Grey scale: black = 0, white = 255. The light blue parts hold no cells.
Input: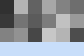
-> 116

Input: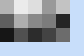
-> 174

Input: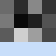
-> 10

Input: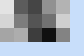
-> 125

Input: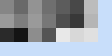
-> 126

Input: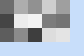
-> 236
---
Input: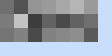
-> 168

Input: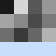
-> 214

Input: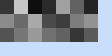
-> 161

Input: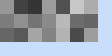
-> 81

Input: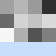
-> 182

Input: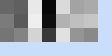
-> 218

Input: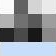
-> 97

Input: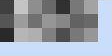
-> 49

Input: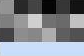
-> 5
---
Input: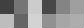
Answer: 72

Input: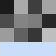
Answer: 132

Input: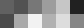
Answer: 157

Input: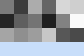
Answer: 31

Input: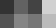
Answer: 98

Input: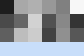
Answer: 81

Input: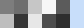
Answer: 198
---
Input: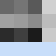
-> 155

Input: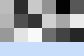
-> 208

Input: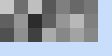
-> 150

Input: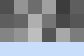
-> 117

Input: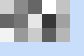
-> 231

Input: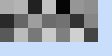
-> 114

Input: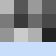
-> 58

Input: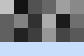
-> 172
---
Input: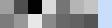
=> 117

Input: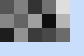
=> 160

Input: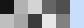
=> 212

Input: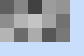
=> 196

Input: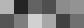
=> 79

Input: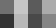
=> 198

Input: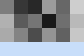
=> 25

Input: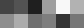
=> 158
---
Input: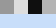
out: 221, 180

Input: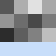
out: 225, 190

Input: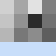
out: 226, 208

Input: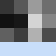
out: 212, 177

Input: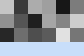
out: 225, 205

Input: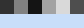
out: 217, 162
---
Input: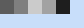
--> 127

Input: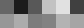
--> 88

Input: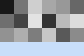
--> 68

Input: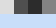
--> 131

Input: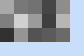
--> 70

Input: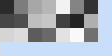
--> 50

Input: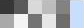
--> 109

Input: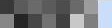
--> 64

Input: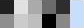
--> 46

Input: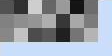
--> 48
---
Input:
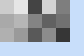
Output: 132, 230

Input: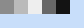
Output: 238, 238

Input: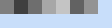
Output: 167, 196

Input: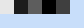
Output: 93, 231

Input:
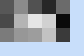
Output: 229, 229

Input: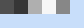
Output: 175, 246

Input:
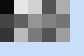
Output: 149, 230
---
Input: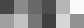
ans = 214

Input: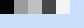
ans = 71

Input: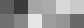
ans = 149

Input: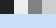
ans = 129

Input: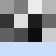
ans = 13

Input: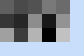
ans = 1

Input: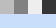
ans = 238

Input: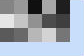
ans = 211

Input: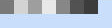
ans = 82
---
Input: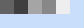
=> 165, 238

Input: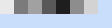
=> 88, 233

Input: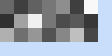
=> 119, 248

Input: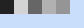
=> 102, 211

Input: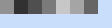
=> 122, 199

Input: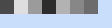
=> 44, 222

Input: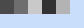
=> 201, 201

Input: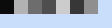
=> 78, 204

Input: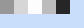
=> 253, 253

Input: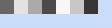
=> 75, 247
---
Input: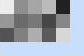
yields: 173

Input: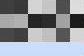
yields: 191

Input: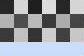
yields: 205

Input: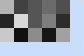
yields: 140

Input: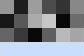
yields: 95

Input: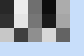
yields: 143
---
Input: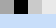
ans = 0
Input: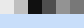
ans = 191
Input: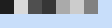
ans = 217
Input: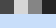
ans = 214
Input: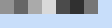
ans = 102
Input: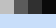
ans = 91
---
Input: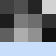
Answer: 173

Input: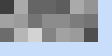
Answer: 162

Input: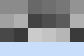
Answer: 195

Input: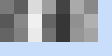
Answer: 54

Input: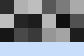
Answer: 150

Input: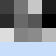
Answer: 131

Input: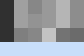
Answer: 195

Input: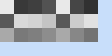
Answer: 169

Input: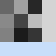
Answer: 27

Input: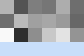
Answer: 200
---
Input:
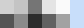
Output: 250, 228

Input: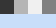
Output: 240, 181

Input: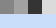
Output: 219, 162

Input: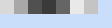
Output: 233, 217

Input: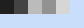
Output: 214, 187

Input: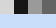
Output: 214, 154

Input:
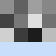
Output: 223, 208
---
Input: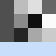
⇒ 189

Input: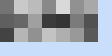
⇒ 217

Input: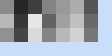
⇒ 153

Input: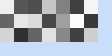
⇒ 129

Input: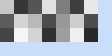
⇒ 126

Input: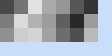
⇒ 150
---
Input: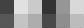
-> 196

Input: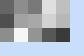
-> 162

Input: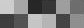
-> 83

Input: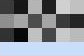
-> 165

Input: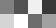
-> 255

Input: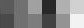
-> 112

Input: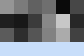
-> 24

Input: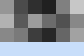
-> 89
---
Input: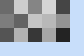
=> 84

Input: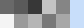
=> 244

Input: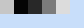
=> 198

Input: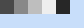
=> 73

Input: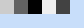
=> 204

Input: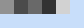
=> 145

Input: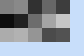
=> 172

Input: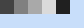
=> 67

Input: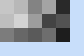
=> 124
